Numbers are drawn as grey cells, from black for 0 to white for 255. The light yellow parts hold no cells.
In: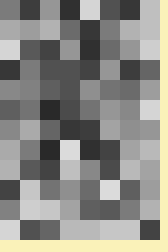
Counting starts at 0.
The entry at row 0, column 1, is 61
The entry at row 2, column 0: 213
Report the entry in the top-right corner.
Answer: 191
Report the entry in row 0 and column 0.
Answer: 123
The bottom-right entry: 67
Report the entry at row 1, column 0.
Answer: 170
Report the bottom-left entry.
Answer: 213
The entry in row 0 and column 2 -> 150
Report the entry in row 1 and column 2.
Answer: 178

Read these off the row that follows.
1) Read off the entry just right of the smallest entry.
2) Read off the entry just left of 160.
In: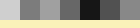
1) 81
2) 124

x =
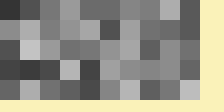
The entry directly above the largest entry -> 173
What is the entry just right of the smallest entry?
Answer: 81
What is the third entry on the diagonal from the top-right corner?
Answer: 95
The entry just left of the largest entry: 81
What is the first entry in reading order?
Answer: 52
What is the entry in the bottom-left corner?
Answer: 101
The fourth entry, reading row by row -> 154
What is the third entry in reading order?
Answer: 119
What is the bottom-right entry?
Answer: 189
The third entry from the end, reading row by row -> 95
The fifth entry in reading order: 107
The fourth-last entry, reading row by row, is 181
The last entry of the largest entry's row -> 113
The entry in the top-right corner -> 89

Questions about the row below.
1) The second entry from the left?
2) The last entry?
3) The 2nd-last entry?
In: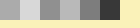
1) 216
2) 56
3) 125

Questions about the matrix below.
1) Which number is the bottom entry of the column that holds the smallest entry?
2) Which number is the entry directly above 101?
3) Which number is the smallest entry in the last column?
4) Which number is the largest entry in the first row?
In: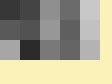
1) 43
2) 95
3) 179
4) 200

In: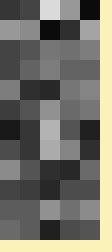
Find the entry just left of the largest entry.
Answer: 68
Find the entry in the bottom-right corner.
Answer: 84
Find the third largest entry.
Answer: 171
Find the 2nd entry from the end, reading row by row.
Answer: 76
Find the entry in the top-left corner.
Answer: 54
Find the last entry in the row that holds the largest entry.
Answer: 11
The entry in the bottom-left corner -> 106
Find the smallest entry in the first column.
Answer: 24
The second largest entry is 179
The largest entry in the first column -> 152
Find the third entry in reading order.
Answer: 218
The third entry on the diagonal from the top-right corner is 118
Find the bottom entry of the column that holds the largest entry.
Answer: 32
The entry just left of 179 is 54
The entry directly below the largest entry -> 11
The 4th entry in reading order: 152

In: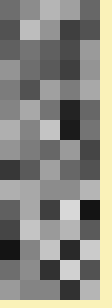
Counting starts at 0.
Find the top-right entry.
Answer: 103
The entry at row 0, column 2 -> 181
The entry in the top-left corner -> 110
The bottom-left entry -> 154
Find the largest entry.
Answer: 216
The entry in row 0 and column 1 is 140
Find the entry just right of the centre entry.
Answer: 154
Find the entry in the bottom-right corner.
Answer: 181
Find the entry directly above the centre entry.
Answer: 196
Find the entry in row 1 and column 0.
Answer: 82
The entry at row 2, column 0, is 96
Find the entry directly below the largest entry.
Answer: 181
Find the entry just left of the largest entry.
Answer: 63
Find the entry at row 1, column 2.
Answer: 148

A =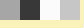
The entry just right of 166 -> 56
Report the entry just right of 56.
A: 251

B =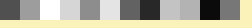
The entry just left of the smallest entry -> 179
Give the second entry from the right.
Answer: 11
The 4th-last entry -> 195
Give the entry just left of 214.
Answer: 255

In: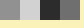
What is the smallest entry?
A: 44
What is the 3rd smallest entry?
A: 145
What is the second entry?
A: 210

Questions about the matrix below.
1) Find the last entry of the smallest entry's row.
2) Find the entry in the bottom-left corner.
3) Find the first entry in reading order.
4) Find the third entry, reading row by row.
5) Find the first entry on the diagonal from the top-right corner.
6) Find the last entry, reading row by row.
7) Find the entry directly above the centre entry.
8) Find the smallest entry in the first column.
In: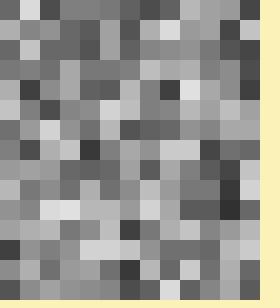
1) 104
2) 84
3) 104
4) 77
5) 70
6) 91
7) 84
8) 64
